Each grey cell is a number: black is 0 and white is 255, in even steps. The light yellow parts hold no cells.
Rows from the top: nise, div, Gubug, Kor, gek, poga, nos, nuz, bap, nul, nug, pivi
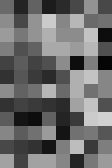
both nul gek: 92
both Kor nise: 98
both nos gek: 140

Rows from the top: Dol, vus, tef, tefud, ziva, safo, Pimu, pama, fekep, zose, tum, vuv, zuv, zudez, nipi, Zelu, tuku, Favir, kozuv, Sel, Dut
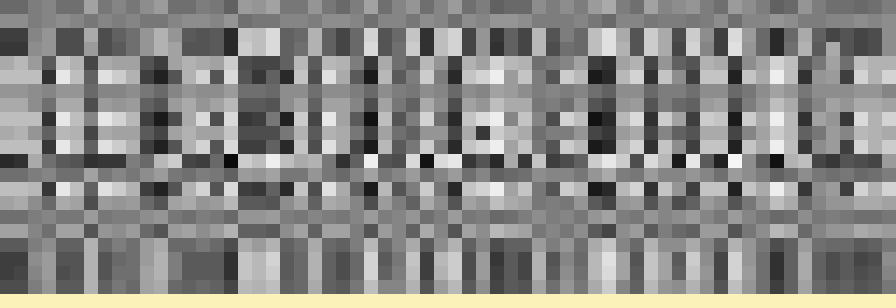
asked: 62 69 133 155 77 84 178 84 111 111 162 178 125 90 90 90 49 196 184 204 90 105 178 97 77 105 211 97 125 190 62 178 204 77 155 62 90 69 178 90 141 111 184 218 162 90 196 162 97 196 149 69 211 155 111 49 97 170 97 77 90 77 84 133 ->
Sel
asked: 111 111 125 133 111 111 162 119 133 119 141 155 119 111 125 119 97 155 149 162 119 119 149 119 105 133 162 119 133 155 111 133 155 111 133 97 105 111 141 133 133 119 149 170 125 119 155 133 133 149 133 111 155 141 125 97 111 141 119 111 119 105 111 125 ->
zuv
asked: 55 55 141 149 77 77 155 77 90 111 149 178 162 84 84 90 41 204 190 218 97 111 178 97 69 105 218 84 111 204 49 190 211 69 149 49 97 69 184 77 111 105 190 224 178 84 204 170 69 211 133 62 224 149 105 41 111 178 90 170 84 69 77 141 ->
tefud
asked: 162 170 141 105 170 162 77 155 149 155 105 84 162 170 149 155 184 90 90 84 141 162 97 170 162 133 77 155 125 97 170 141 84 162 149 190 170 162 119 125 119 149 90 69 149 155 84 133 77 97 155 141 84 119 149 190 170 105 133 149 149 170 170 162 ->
nipi
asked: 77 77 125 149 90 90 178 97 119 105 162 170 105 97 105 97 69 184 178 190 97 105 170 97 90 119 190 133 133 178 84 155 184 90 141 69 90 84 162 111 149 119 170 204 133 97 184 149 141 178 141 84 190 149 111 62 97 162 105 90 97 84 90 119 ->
Dut

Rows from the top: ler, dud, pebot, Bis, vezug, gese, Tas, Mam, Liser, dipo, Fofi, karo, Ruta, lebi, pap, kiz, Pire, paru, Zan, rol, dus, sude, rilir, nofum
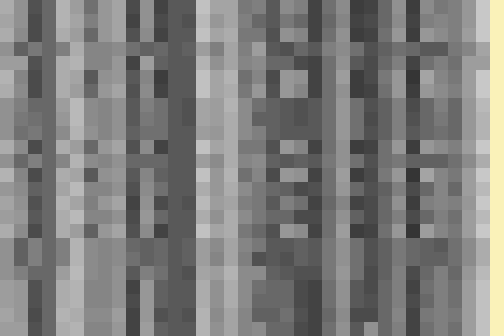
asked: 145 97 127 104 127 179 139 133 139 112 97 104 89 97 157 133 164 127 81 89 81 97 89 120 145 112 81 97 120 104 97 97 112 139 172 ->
Zan
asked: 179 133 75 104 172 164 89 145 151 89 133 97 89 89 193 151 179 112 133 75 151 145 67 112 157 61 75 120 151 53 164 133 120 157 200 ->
Ruta
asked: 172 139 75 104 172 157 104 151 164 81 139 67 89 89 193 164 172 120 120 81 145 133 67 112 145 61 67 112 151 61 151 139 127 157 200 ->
pebot

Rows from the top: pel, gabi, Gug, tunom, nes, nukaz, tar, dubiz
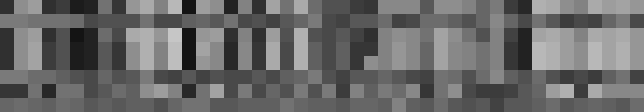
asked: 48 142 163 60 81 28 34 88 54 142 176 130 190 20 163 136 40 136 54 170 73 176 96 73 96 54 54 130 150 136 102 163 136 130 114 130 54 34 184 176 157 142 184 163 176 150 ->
tunom
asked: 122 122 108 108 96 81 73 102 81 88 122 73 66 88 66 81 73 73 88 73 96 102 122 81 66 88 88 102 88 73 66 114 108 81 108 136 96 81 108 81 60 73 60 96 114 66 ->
nukaz
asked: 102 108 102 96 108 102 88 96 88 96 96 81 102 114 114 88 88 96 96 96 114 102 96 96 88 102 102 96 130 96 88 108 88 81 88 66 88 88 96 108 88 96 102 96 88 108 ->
dubiz

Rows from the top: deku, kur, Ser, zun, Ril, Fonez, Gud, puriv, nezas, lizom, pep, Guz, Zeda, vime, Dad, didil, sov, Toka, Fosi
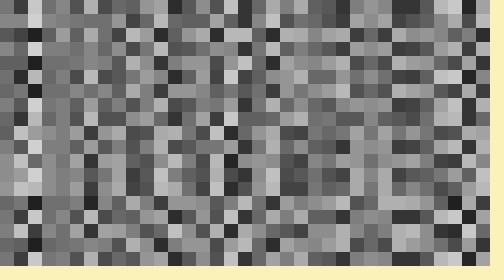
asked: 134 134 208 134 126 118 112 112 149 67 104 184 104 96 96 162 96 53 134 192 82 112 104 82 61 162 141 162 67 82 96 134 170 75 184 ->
kur
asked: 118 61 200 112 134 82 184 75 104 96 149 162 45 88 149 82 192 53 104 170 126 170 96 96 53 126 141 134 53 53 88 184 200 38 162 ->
didil
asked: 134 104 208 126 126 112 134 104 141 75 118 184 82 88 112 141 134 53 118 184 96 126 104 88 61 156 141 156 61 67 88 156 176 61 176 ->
zun
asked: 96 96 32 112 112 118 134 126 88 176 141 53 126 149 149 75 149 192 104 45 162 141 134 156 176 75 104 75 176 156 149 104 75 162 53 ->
Ril

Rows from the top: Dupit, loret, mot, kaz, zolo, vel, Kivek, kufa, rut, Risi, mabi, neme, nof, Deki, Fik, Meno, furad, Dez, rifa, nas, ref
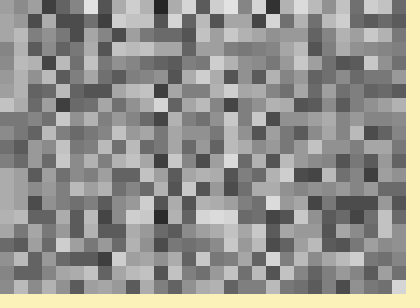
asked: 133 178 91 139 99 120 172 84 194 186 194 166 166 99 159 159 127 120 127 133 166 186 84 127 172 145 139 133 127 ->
kaz
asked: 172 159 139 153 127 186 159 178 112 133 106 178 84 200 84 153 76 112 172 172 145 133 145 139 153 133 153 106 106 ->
Deki
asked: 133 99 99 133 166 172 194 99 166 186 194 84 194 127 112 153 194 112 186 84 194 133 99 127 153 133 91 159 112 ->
nas
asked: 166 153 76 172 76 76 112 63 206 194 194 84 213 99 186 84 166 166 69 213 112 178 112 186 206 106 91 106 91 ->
loret
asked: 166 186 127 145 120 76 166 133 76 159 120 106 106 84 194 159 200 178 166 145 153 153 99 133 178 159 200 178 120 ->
mot

